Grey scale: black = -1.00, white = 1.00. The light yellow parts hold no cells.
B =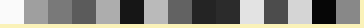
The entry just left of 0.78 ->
-0.66
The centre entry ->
-0.23
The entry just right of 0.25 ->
-0.05

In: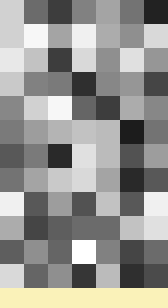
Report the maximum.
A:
1.00
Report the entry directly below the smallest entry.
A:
-0.36
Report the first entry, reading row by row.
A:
0.64
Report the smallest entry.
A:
-0.78
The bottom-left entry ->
0.70
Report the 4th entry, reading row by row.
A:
0.01
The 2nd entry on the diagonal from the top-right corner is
0.12
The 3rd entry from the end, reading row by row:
0.47
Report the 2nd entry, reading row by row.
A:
-0.16
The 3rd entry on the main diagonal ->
-0.52
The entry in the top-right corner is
-0.73
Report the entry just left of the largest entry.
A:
-0.21
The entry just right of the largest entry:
0.01
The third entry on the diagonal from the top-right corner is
0.12
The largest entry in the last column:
0.88
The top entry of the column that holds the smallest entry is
-0.10
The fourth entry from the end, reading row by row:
-0.58
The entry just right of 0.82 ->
0.52
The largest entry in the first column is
0.88
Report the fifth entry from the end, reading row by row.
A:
0.12
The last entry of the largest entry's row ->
-0.16
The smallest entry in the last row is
-0.63

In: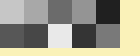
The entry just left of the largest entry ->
-0.44
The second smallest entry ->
-0.59
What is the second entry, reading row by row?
0.32

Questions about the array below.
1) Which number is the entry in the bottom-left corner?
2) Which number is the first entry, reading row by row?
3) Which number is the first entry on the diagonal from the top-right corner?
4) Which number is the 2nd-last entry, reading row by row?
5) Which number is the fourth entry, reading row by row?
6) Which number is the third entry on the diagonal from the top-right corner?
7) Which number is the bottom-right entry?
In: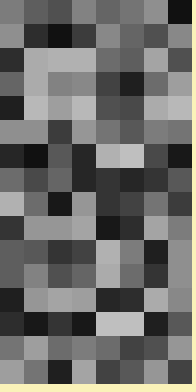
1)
0.24
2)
-0.03
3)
-0.87
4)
0.18
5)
0.02
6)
-0.26
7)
-0.48

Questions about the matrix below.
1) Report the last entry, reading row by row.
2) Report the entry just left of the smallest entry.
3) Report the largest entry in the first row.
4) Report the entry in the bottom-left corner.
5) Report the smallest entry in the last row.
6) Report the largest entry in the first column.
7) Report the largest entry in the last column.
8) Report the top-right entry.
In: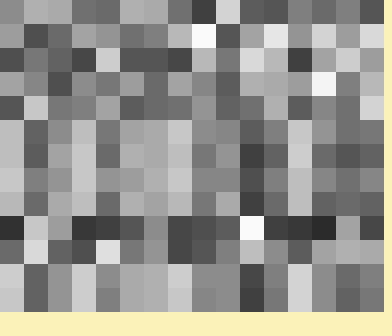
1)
-0.07
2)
-0.56
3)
0.65
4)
0.55
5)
-0.50
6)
0.60
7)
0.70
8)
-0.34

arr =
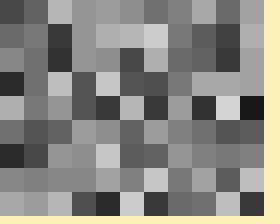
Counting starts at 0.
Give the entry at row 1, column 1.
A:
-0.06
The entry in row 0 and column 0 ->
-0.44
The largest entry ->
0.66
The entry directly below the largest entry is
-0.34
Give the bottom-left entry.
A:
0.32
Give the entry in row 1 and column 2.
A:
-0.55
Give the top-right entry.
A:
0.27
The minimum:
-0.81
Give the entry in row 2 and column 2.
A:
-0.61
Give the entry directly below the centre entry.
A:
-0.23
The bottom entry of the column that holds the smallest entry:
-0.55
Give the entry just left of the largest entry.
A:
-0.61
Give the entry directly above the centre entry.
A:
-0.34
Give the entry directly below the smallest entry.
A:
-0.28
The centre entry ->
0.43
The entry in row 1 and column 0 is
-0.17
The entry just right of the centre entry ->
-0.55
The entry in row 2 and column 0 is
0.06
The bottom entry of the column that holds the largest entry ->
0.49
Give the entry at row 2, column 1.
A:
-0.12
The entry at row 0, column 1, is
-0.23

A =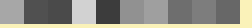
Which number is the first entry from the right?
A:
-0.19
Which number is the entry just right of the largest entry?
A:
-0.53
